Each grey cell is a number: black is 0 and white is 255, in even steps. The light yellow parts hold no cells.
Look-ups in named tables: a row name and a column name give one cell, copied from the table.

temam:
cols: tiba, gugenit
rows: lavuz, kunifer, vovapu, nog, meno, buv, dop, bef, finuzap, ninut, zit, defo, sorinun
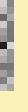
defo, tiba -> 127
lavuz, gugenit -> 134
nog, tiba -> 204
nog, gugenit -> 121
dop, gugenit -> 215
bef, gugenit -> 148
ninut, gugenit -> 120
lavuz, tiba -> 207
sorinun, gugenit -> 166
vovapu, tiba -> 105
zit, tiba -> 160
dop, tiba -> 30
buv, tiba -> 145
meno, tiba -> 161
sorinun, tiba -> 194
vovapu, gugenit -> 169
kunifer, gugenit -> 149
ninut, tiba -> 118
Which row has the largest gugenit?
dop

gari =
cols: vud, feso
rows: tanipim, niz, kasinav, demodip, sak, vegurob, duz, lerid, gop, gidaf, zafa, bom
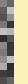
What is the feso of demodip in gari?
53
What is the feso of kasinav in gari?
142
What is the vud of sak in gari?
195
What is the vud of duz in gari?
138
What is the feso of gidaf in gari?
45
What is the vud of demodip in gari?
120
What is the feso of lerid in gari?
59
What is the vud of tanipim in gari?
130
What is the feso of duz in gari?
54
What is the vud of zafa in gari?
62
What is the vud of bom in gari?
78
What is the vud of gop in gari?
143
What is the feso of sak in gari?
180
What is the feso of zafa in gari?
54
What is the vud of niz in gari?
94
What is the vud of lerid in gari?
123
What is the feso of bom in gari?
101
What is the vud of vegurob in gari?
46
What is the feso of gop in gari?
190
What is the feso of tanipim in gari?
102
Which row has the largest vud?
sak

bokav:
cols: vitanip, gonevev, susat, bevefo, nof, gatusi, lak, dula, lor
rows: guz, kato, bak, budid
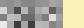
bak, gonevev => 189
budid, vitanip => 233
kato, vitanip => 212
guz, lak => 147
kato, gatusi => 170
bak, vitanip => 129
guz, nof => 134
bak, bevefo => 108
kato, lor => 142
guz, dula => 163
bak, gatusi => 151

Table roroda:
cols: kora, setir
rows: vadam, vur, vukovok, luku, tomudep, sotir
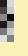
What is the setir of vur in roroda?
199
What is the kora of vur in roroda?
68
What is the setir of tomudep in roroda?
204
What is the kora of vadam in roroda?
32
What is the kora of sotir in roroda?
220
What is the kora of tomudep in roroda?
120
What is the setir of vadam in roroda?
214
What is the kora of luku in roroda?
27
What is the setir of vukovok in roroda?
12
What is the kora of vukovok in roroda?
138
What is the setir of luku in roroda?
150

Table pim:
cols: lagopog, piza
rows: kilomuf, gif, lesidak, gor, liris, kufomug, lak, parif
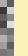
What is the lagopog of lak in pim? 158
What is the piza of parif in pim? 126
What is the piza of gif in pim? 209
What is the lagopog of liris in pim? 124
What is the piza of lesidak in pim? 135
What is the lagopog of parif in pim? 119
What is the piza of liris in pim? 111
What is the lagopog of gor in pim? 70
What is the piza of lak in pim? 95
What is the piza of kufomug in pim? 136
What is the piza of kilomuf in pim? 93
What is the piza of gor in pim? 221
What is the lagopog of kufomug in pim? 177
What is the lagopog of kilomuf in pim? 173
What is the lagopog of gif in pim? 56
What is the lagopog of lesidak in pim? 96

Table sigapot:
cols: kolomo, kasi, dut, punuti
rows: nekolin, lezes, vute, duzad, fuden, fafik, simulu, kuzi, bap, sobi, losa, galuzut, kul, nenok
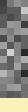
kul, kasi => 153
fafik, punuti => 98
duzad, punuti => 63
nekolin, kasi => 119
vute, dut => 91
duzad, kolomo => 90
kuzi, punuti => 41
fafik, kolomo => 74
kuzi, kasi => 209
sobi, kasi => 96
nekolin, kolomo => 64

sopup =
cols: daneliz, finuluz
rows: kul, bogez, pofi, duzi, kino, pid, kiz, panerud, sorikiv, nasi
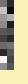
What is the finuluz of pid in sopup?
42
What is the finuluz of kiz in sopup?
113
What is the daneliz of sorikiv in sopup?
246
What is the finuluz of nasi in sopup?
85
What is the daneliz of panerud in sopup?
40
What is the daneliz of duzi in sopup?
140
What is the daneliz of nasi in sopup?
142
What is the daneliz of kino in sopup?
89
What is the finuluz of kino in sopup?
80
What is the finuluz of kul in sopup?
42

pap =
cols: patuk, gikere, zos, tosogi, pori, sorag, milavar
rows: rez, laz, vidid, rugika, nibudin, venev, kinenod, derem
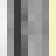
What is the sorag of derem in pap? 161
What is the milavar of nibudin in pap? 131
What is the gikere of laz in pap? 148
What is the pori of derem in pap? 172
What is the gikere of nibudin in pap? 141
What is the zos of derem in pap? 60
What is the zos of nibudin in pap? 58
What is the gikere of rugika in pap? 150
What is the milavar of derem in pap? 146
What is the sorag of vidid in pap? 156
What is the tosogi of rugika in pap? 124
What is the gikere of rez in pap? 144
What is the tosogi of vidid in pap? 104
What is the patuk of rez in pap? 239

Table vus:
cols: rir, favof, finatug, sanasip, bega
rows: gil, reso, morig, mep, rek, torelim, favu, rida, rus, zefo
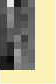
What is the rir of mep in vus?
74
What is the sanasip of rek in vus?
107
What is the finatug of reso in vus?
74
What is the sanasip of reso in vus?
95
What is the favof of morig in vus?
142
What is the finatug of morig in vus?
73
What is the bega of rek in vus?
104
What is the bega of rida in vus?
104
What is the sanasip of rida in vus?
100
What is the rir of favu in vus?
67
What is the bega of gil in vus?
111
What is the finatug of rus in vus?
146
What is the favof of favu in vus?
42
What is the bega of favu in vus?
113
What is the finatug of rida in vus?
160

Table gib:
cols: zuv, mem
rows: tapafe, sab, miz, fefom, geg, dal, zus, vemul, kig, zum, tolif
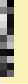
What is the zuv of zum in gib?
60
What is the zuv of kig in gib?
101
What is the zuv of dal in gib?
72
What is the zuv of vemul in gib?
16
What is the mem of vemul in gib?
7
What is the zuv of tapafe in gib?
188
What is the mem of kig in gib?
188
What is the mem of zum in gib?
24
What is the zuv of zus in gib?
122
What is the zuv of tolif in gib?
39
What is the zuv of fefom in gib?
212
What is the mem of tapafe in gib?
3
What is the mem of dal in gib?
166
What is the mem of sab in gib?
87
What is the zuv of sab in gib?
126
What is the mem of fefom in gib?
16

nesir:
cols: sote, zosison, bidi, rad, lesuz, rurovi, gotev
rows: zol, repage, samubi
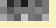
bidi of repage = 119
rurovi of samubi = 109
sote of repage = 127
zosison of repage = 91
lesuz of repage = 119
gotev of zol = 119
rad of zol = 27
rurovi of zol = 86
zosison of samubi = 130
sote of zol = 154

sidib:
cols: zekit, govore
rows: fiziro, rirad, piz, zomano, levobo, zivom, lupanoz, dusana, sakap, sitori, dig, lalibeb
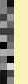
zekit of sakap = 114
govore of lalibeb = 136
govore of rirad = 85
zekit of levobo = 60
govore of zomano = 104
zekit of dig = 22
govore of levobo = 62
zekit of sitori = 144
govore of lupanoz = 115
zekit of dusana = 174
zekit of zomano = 161
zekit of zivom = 169

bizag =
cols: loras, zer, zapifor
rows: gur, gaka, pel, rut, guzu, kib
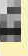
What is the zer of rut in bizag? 161
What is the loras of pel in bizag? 132
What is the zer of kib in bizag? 139
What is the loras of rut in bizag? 102
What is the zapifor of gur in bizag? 150
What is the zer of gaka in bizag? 72
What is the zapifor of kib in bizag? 100
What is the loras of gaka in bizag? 215
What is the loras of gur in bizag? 209
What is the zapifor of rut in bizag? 99
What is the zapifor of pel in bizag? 166
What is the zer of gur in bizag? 182
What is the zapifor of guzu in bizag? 30
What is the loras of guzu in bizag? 31
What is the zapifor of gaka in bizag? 82
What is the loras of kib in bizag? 98
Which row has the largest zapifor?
pel

